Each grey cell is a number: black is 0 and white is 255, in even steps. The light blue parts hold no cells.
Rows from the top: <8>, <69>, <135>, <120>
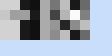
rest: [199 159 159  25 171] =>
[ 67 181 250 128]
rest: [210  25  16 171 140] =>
[190  25 106]
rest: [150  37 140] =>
[190]
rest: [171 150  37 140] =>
[190]

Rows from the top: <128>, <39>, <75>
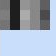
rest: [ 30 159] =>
[136  95]
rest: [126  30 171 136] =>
[75]
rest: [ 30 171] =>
[136  75]
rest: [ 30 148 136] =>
[95]
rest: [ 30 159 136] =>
[95]

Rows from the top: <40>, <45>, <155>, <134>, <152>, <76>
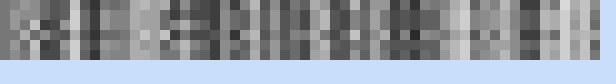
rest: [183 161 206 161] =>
[194 119]
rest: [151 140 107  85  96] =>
[194  85  53 119 107 119 172 183 161 172  73 140  85  73  62 131  62 131
 183  85 140  73 119  96 172 151  73  96 183  96 151 151  62 107  53 131
 119 131 172 194  96 151 131 183 140  62  62 161 119 217 172 194 140]
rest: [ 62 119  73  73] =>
[ 85 131  53 151 183  85 131  85 131 119 172 119  73 107 194  96 140 172
  62 131  42 140 131 119 161 183  85 161 107 183 140  62  62 151 107 206
 172 183 161]

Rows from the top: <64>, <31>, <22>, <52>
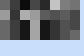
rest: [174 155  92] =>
[81 92 71]
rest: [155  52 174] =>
[155  92  81  92  71]
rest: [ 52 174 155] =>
[92 81 92 71]

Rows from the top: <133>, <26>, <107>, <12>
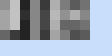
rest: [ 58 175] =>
[124  91 114]
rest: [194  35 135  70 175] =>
[102 102 114]
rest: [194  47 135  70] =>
[184 145 175 135]
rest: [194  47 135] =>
[ 70 184 145 175 135]
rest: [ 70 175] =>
[102 102 114]
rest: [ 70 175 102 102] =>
[114]
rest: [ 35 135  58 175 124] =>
[ 91 114]

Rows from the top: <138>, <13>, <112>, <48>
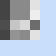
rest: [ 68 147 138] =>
[226]
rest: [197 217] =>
[108]
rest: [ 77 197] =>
[217 108]
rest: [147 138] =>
[226]
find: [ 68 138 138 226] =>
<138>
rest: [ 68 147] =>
[138 226]
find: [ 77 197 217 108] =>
<112>

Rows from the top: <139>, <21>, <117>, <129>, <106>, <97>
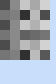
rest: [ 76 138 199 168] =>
[210]
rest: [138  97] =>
[107 117]
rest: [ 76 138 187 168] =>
[210]
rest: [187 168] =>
[210]
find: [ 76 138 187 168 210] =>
<106>
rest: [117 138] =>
[ 97 107 117]
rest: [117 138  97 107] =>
[117]

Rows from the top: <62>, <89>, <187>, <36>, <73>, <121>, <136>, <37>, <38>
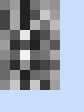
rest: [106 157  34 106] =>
[116 168]
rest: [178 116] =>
[187]
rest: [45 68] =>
[97]
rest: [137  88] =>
[231  45  79 146]
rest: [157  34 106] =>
[116 168]
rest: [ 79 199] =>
[157]

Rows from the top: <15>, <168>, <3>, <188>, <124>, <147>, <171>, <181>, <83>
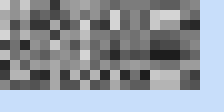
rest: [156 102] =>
[135  74 135 113 124  62  74  74 113 135]
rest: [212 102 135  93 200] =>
[212 212 135 102]

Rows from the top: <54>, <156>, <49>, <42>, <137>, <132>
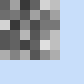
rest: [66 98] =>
[223 191]
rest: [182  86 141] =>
[191]
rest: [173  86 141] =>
[173]

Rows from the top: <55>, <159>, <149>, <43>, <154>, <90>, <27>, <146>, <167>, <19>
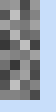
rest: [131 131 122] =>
[74]
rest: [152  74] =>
[152]
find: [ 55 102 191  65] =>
<154>
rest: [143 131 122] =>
[161]
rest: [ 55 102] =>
[191  65]
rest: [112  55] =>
[152  84]

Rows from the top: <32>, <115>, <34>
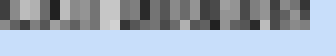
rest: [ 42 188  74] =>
[116 138 127]
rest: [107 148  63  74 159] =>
[148  74 127 148  63 138 116  53]
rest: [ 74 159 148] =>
[ 74 127 148  63 138 116  53]
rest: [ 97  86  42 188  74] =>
[116 138 127]

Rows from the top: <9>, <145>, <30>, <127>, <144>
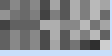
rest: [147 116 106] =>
[126  66 126  87 174 126 185 106]
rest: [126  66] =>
[126  87 174 126 185 106]
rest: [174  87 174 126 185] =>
[97]

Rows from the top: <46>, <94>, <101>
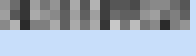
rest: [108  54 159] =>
[117 148  86 170  86 179  63  86  86  74 127 137 137 108  86]
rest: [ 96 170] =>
[117 170  54 200 117 188 117 137  42 127 148]
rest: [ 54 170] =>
[148 137  96 159  96 159  63 108  96  96 148 159 108 127  96]
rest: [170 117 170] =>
[ 54 200 117 188 117 137  42 127 148]

